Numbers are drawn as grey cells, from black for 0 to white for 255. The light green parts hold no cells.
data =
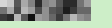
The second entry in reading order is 199
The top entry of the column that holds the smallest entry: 130
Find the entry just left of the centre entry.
74
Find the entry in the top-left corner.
214
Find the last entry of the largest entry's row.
156
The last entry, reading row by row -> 130
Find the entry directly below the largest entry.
115
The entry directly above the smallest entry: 156
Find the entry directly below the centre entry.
144
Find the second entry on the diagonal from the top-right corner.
103
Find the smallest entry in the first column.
59
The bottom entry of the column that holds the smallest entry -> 16

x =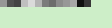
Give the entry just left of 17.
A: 167
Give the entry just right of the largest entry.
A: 179

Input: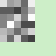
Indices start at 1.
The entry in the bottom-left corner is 196
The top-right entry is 239
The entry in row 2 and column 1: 92
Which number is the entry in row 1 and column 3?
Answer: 172
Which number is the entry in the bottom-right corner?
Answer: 64
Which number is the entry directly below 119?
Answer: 131
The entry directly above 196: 184

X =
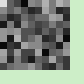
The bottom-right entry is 55
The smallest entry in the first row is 9
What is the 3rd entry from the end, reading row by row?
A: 39
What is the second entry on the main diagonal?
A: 96
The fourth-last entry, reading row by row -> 55
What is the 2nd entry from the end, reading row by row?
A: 108
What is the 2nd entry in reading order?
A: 96
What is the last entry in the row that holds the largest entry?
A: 150
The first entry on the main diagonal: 223
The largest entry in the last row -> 150
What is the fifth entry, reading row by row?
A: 137
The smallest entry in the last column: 9
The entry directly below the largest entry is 137
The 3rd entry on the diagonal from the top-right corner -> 164
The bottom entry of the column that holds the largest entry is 67
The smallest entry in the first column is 9
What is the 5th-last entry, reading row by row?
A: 108
